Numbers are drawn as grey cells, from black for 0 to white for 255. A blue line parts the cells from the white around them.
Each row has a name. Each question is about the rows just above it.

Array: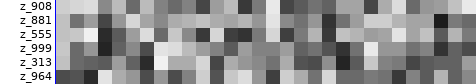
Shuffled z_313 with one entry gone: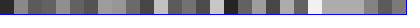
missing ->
[214]
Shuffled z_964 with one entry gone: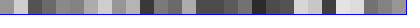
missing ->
[98]
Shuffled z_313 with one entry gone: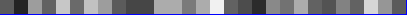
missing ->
[143]

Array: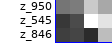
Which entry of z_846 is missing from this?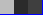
[69]
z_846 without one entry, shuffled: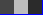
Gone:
[63]
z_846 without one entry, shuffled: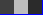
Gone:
[69]
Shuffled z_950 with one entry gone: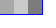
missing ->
[117]

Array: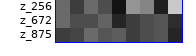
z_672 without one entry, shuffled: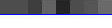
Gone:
[45]
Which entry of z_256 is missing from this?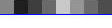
[19]
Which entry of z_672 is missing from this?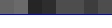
[85]
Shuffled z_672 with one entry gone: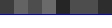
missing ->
[85]
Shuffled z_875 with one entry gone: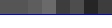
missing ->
[69]
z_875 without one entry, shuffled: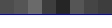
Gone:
[93]

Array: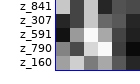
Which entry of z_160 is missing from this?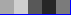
[160]
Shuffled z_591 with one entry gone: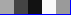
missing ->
[32]
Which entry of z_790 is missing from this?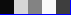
[74]
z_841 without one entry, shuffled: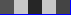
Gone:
[74]
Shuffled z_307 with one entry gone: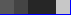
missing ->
[104]
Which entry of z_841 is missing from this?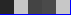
[82]

